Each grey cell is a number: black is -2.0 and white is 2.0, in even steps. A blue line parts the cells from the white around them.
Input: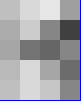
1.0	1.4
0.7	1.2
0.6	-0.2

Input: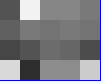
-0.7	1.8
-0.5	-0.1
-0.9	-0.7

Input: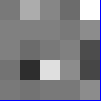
-0.1	0.7
0.0	0.0
0.0	-0.3

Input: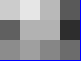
1.2	1.6
-0.5	0.8
0.2	0.5

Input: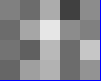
0.0	-0.3
-0.3	0.6
-0.2	-0.5

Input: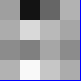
0.5	-1.7
0.7	1.4
0.2	0.0
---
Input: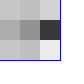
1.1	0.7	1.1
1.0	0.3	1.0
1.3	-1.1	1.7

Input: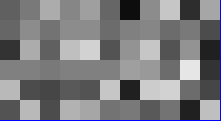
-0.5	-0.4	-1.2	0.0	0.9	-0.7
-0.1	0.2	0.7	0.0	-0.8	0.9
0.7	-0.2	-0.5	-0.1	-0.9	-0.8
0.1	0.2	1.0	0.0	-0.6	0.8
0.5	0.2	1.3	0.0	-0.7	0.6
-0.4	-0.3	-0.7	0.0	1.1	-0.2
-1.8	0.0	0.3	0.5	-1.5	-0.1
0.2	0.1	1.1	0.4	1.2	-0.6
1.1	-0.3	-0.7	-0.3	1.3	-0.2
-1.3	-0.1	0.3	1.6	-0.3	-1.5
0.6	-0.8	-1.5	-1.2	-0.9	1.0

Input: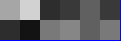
0.6	-1.3
1.3	-1.7
-1.3	-0.1
-1.1	0.1
-0.5	-0.5
-1.1	-0.1

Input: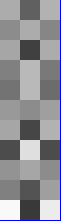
0.7	0.2	0.6	0.0	-0.2	0.4	0.6	-0.8	0.3	0.0	1.9
-0.5	0.7	-1.0	0.9	0.9	0.2	-0.9	1.5	0.6	-0.7	-1.1
0.8	0.1	0.7	-0.1	-0.3	0.5	0.8	-0.8	0.2	0.5	1.7

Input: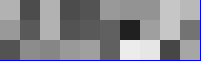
0.8	0.4	-0.7
-0.8	-0.6	0.2
0.8	0.8	0.1
-0.8	-0.7	0.4
-0.7	-0.6	0.5
0.4	-0.5	-0.5
0.3	-1.5	1.7
0.3	0.5	1.6
1.1	1.1	-0.9
0.9	-0.2	0.6

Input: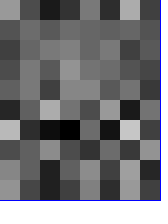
0.4	-0.7	-1.0	-0.8	-0.5	-1.4	0.9	-0.8	0.1	0.3
-0.8	-0.3	-0.4	-0.1	-0.1	-0.5	-1.3	-0.5	-0.5	-0.9
-1.6	-0.6	-0.1	-0.6	-1.0	0.7	-1.8	0.2	-1.5	-1.5
-1.2	-0.3	0.0	0.3	0.1	-0.2	-2.0	-0.8	-0.5	-1.0
-0.1	-0.4	-0.4	-0.2	0.1	-0.8	-0.3	-1.2	0.2	0.0
-1.3	-0.5	-0.1	-0.3	-0.6	0.4	-1.7	-0.3	-1.0	-1.3
0.7	-0.4	-1.0	-0.7	-0.2	-1.6	1.1	-1.1	0.5	0.4
-1.0	-0.7	-0.6	-0.9	-1.1	-0.2	-1.0	0.3	-1.4	-1.0
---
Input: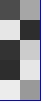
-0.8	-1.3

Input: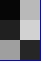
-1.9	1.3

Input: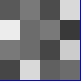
-0.6	-0.3	-0.9	-0.3

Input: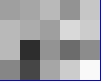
0.5	0.7	0.3	1.2

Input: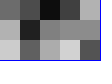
-0.3	-1.5	0.7

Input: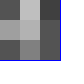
-0.7	0.8	-0.7

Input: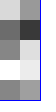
1.4	-1.1
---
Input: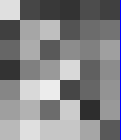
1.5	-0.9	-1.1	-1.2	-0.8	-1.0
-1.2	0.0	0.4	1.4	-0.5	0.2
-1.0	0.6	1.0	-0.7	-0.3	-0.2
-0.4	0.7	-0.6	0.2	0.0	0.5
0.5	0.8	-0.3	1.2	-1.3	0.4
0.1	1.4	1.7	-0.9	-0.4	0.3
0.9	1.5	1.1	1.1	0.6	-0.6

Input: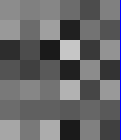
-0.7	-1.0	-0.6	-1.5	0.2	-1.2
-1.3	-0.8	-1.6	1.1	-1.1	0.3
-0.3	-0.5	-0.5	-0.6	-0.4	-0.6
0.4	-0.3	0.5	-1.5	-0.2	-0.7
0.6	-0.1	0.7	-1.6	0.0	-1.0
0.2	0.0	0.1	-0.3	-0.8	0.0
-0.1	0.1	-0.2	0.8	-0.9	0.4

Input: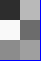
1.9	-0.3
0.2	0.5
-1.3	0.9

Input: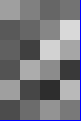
-0.5	-1.0	1.3	0.6
0.5	-0.9	-1.3	0.9
-0.6	-0.4	0.1	1.4
-0.8	-0.3	0.3	-0.1
0.5	0.0	-0.4	-0.2
-0.7	0.7	0.2	-1.1

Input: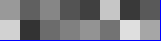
1.3	-1.2	-0.3	0.0	0.3	-0.2	1.5	0.6
0.4	-0.5	0.1	-0.7	-1.0	1.1	-1.1	-0.6

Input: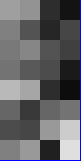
-0.4	-1.1	-0.4	-0.2
-0.8	-0.9	0.4	1.2
0.0	-0.7	-1.4	-0.9
-0.2	-0.6	-0.8	-1.6
-0.1	0.1	-0.7	-1.0
0.5	0.3	-1.3	-1.7
0.0	0.4	-1.5	1.5
0.9	0.6	-1.3	-1.8

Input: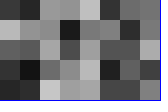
-1.2	-1.7	-0.3	0.2	0.9	-1.5	-0.5	-1.0
-1.1	-1.4	0.4	0.3	1.0	-1.2	-0.3	-0.2
-1.4	-1.3	1.1	0.5	0.6	-0.9	-0.9	0.0
-0.5	-0.6	0.6	-0.8	0.5	-0.7	-0.7	0.7
0.9	0.3	0.2	-1.6	-0.1	0.0	-1.3	-0.1

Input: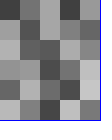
0.5	-0.7	0.6	0.0	-0.4
0.8	-0.5	-0.6	0.7	0.1
-1.0	-0.2	0.6	-1.0	0.4
0.9	0.0	-0.9	1.0	-0.1
0.3	0.4	-0.8	-0.2	1.0
-0.4	0.8	-0.3	-0.8	1.1
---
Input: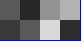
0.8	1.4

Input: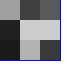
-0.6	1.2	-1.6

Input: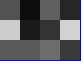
-1.4	-1.2	-0.6

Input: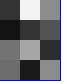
0.2	-1.2	-0.2

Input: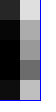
1.5	-1.9

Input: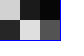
-1.9	1.5
